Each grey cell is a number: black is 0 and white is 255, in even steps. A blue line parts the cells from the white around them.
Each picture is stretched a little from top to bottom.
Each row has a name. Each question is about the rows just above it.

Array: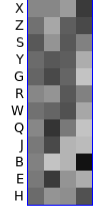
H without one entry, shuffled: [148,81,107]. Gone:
[142]
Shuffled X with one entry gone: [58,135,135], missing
[155]
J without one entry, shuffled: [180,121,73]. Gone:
[187]

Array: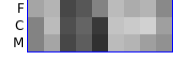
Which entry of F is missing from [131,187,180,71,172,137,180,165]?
[87]
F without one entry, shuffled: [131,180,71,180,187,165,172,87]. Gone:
[137]
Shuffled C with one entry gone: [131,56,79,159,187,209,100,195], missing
[202]
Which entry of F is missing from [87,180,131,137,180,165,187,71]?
[172]

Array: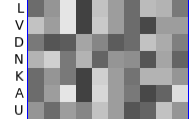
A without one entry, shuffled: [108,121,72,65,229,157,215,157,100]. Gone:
[221]
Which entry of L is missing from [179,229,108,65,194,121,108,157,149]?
[187]
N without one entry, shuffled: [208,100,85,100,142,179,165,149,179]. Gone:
[121]
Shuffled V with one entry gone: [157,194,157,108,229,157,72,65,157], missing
[201]
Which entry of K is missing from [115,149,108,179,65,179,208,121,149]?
[157]
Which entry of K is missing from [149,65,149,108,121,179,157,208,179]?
[115]
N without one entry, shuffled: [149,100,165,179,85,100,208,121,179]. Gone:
[142]

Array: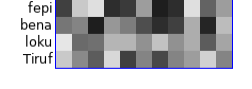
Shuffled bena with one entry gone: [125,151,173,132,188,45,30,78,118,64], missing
[37]
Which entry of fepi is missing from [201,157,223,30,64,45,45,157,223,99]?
[58]
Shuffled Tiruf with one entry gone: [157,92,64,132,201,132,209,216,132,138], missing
[72]
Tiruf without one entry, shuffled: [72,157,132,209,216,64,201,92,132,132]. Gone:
[138]

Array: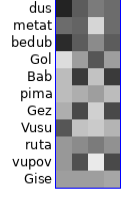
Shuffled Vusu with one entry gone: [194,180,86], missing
[202]
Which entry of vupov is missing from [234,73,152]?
[80]
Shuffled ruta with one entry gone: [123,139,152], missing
[145]
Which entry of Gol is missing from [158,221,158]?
[86]
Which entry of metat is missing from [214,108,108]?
[100]
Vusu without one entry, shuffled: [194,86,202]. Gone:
[180]

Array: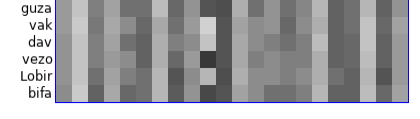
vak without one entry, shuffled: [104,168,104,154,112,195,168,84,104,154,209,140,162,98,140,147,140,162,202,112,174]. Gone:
[120]
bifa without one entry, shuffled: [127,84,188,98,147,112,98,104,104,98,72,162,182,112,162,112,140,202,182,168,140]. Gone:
[91]
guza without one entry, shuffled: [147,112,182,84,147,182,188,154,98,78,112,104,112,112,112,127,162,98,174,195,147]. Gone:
[134]

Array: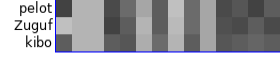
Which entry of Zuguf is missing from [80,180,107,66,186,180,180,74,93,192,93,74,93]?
[166]
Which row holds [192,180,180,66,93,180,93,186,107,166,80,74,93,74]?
Zuguf
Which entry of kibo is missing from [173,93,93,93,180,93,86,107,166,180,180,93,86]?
[101]
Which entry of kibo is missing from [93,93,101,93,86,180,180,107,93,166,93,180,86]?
[173]
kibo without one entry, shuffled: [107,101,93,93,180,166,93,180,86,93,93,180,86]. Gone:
[173]
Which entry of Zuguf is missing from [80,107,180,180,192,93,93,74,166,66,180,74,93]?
[186]
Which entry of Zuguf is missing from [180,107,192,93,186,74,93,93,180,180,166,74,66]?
[80]

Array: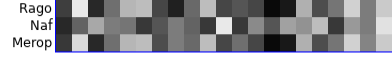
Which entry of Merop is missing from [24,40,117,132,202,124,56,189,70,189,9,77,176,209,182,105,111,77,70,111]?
[217]
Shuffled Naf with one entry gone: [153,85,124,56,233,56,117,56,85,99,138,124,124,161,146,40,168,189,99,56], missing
[225]
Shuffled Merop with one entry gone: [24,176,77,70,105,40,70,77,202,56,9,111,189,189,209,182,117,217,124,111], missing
[132]
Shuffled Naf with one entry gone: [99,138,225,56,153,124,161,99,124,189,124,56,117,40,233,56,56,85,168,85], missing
[146]
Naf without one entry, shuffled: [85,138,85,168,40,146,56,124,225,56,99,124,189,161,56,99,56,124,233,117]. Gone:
[153]
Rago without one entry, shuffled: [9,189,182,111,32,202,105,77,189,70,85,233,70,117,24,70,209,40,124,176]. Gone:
[62]
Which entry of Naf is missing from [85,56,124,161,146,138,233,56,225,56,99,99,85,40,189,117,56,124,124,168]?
[153]

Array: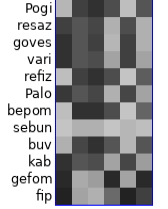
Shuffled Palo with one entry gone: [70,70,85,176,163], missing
[56]
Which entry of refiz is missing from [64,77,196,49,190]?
[93]
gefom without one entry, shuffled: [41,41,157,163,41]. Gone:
[170]

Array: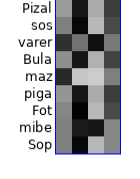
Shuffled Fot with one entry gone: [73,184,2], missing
[134]
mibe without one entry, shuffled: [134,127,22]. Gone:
[28]
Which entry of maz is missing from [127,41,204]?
[198]
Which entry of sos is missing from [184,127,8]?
[73]
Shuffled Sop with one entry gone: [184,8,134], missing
[127]
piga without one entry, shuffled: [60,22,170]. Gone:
[149]
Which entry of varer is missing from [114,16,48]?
[121]

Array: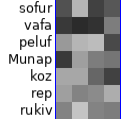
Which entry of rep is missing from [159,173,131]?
[139]
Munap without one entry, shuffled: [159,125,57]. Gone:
[117]
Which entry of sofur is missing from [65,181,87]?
[81]
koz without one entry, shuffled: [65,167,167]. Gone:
[102]
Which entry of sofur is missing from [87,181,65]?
[81]

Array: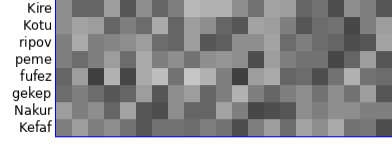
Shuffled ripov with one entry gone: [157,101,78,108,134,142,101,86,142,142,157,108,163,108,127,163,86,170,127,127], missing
[94]
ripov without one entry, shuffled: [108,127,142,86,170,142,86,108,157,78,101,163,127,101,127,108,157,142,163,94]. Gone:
[134]
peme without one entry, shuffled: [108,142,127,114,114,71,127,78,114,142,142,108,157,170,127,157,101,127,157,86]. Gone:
[149]
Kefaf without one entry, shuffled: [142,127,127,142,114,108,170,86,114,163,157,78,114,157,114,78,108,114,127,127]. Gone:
[120]

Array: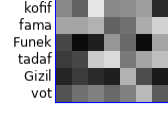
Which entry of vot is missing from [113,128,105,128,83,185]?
[91]
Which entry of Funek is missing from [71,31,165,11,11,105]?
[150]
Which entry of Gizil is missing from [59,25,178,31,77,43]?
[37]
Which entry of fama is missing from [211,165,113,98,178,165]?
[171]
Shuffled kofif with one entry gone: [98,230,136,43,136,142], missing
[158]

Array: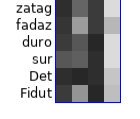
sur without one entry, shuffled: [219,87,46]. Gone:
[95]
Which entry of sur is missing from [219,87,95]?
[46]
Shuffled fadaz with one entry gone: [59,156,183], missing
[53]

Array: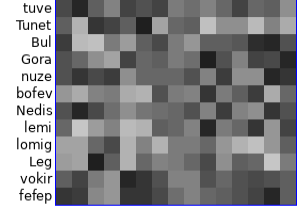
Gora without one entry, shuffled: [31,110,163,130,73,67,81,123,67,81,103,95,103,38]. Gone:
[143]
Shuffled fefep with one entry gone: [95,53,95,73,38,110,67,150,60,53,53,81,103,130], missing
[136]
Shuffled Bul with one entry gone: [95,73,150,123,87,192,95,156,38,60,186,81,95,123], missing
[45]
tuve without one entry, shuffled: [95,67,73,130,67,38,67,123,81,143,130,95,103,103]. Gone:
[110]
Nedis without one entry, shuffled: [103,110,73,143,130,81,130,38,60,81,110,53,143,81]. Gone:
[117]
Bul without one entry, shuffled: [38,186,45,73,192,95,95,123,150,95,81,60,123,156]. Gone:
[87]

